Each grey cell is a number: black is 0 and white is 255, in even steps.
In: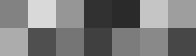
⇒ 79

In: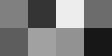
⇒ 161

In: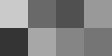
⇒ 167

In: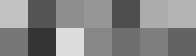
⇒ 53

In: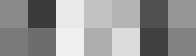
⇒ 109

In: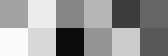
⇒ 216

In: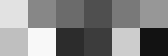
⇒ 248
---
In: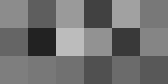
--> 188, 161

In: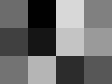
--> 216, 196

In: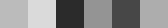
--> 218, 187

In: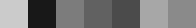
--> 203, 167

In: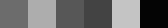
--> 196, 173

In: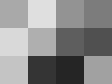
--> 223, 217

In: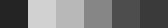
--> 209, 184

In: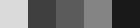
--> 218, 132

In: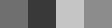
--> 197, 140

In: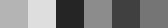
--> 222, 180
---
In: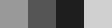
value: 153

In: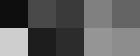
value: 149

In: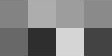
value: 173

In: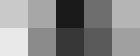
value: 201

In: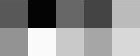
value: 216

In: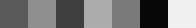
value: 172

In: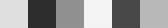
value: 223

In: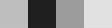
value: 190
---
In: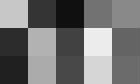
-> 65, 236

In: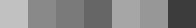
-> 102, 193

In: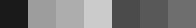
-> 203, 203

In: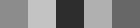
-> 45, 195

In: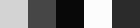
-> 8, 252

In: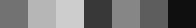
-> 56, 205
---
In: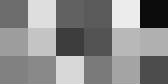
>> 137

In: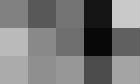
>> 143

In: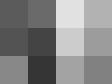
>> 53

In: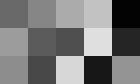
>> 72

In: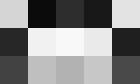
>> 191

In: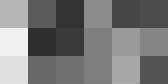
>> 104

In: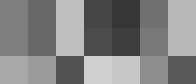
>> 155

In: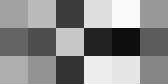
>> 146

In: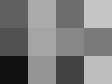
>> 149

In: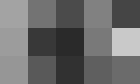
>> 89
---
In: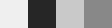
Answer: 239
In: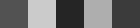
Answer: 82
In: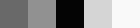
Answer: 105
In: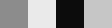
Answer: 140
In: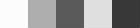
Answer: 252
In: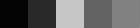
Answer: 4
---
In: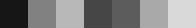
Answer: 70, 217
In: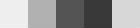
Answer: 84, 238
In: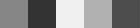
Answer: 240, 240
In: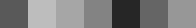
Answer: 131, 189
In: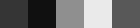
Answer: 143, 234
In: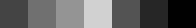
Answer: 209, 209
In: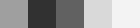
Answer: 97, 243
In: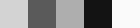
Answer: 174, 250
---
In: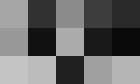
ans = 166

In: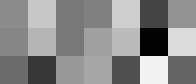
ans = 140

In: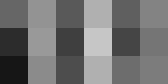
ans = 102

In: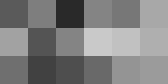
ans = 90

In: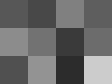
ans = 87

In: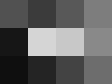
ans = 81

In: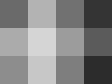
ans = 106

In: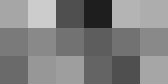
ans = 166

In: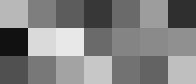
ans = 184

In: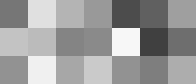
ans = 118
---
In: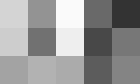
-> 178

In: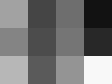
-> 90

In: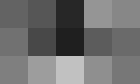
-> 157

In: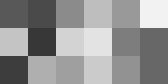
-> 175

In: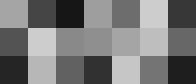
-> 183

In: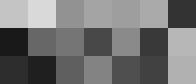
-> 31

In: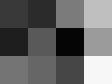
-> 102
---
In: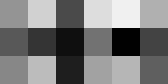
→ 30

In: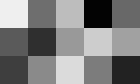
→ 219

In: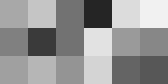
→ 148

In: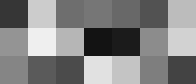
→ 75

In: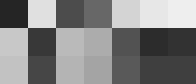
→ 180

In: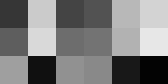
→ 145

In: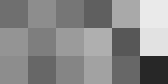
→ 133

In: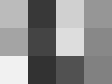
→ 81
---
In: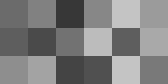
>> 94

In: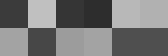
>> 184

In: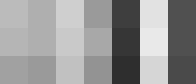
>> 233

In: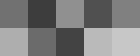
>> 80

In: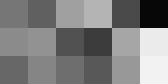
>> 166

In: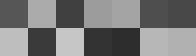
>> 78

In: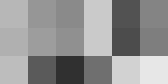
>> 76

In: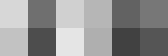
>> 98
